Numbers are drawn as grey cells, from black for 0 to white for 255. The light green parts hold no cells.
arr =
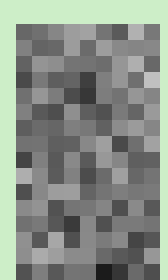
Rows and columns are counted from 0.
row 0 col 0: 103
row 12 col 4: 136
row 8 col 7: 95
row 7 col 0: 114
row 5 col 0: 128
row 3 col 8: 192
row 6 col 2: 102
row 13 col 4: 137
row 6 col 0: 94
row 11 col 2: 82
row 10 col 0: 79
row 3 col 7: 111
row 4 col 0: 112
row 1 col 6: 137
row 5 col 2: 78
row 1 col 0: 129
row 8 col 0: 68
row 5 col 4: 94
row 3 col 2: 94
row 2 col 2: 142
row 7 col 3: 97
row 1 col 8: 136
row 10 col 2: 157
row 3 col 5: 127
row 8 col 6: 134
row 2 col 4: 115
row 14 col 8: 151
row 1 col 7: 133
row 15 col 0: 82
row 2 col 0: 98
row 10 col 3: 158
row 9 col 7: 103
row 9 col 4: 76
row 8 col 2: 89
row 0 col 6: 90
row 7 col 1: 115

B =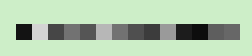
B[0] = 19
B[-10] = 85
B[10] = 28
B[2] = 70

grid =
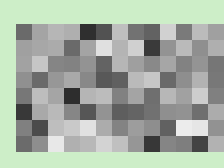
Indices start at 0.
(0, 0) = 106
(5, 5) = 147
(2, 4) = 147
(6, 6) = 131
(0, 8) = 98
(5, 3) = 134
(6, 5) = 172
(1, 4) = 164
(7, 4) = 184
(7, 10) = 126
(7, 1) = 142
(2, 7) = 159
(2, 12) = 118
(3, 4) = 136
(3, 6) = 96
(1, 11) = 143
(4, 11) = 205
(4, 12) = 128
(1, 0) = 160
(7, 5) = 211
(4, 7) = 164
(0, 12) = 160
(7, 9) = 133
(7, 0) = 107
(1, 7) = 208
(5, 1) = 169
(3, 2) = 151
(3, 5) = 88
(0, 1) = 164
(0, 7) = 114
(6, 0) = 128
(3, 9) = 105
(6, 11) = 230
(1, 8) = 58

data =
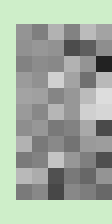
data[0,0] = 148
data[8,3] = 151
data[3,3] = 162
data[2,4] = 148
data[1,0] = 144
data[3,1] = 145
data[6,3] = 129
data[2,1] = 140
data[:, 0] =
[148, 144, 130, 155, 163, 153, 141, 178, 122, 185, 122]
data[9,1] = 172
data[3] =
[155, 145, 208, 162, 111, 185]
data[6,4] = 168
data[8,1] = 130
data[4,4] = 186
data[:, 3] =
[130, 76, 178, 162, 150, 150, 129, 115, 151, 121, 135]
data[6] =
[141, 150, 121, 129, 168, 74]
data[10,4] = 125

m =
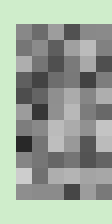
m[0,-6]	136
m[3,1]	67
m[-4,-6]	40
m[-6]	[156, 54, 144, 184, 124, 104]
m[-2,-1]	167
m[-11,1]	108
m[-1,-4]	139
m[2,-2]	168
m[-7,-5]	100
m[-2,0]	204
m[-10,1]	139
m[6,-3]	171
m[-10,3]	159
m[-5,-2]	145
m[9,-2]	164
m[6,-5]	137
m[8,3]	117
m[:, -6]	[136, 118, 174, 95, 77, 156, 125, 40, 133, 204, 141]
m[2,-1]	78
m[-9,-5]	117

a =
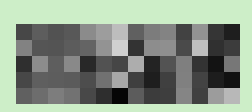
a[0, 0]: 71
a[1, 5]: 147
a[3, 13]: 17
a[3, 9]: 64
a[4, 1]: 109
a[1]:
[130, 85, 84, 92, 100, 147, 208, 51, 141, 143, 74, 191, 48, 60]
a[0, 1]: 93
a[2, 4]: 40
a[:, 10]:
[66, 74, 127, 128, 133]
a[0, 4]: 139
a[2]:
[47, 140, 94, 137, 40, 82, 70, 173, 35, 83, 127, 51, 19, 119]
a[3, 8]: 30
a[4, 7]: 92
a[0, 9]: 131
